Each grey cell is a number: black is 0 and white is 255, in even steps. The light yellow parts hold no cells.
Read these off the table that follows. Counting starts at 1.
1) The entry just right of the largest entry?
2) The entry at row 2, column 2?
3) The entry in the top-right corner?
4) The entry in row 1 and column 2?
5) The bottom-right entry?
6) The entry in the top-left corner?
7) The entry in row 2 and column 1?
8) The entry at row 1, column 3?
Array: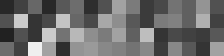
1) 162
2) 203
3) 81
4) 65
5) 162
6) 40
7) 81
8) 103

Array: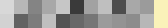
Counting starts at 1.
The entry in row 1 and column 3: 132
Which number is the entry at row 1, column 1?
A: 216
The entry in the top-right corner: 155
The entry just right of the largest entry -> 183
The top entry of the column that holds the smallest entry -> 58

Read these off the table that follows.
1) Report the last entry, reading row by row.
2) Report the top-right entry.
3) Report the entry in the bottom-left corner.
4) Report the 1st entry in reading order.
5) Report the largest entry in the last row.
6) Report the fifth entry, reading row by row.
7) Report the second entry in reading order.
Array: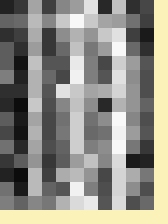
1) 105
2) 71
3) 126
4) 34
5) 233
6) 134
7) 55

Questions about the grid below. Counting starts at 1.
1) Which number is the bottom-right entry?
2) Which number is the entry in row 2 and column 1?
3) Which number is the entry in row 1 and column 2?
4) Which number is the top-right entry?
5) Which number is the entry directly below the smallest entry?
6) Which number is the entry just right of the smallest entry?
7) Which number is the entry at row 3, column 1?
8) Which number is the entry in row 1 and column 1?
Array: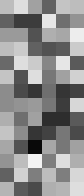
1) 222
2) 97
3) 222
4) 189
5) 243
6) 167
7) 154
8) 189

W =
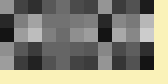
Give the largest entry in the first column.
157
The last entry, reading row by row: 20
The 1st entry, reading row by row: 149
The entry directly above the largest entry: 183
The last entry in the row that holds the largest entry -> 204
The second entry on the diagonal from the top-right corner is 121
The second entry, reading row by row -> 67
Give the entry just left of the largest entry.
135
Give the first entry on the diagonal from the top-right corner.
28
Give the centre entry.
143
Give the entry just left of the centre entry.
108
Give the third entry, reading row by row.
47
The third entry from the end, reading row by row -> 53
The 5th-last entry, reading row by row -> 60

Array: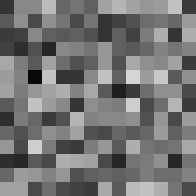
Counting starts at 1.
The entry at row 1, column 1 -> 52
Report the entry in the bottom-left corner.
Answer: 162
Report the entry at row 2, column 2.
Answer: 143
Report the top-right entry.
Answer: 59
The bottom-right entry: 73
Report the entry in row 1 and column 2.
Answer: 136
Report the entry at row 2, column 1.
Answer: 89
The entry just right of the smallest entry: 194
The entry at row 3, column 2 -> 65
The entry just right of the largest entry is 156
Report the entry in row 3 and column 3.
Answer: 136
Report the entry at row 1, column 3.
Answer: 136
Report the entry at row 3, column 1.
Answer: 59
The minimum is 9
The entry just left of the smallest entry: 130
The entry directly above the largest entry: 168
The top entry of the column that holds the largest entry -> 162
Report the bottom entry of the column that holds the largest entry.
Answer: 187
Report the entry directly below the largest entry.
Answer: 59
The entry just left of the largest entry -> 96
